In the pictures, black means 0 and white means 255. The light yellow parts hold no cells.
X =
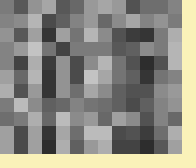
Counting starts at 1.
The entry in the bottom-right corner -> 160
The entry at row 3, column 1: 147
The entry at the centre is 195
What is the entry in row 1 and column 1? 123
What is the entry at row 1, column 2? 88
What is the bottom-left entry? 160
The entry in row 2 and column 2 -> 139
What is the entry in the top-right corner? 131
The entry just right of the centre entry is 166
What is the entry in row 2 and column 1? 131
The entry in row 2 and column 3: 181

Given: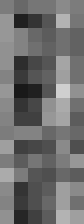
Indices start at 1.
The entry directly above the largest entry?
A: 159
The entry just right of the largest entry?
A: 145
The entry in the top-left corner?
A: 124
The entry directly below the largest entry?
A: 171
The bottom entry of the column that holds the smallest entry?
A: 38
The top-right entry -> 124
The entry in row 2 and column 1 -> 151
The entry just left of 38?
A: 145
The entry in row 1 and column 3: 118
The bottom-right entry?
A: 159
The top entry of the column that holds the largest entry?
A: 138
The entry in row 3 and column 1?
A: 151
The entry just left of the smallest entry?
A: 151
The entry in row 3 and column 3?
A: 104
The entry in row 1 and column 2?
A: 104
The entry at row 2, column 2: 32
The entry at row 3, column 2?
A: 131
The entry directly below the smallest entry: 52
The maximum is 207

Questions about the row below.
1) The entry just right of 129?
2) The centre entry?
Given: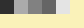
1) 101
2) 129

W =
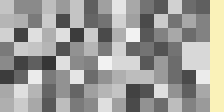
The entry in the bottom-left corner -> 175
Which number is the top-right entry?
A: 95
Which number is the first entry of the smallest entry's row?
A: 138
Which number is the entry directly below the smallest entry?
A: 122
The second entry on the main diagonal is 175
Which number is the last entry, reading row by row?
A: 154
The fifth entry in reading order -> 154
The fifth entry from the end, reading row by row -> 146
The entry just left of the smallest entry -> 95
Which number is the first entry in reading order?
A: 196
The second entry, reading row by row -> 138
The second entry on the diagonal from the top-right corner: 168
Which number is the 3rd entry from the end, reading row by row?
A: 189
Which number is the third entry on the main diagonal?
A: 223
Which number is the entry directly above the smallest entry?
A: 181
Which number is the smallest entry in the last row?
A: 74
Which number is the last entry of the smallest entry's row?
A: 216
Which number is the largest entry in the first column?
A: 209
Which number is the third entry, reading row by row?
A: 138
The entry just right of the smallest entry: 223
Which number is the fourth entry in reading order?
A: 189
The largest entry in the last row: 223
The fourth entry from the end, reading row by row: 108

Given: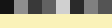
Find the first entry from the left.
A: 20
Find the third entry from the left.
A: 57
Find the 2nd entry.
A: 142

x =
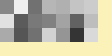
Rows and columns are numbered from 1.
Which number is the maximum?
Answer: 239
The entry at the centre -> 129
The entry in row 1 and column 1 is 135
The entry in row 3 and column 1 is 170
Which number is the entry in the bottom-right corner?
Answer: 217
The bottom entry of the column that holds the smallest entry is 52

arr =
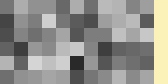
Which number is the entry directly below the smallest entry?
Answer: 77
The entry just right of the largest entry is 192
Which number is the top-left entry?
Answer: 118
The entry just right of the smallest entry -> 151
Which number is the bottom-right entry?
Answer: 165
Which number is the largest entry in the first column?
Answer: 180
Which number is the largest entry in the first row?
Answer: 186
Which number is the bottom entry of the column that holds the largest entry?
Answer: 151
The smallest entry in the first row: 104
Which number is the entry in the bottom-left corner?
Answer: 111
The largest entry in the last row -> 180
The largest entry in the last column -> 199
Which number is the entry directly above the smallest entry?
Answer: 199
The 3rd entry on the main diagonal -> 111
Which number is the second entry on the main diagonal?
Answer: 145
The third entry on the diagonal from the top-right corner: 192
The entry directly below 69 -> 77

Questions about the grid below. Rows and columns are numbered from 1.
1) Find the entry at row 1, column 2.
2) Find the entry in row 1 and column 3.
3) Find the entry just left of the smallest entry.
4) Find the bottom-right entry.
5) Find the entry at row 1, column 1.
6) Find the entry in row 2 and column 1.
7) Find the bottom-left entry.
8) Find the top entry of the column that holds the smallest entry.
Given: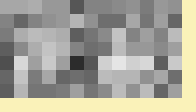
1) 167
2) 173
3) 159
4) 159
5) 167
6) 131
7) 94
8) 86

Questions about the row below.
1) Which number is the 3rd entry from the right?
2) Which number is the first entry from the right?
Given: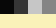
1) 53
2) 133
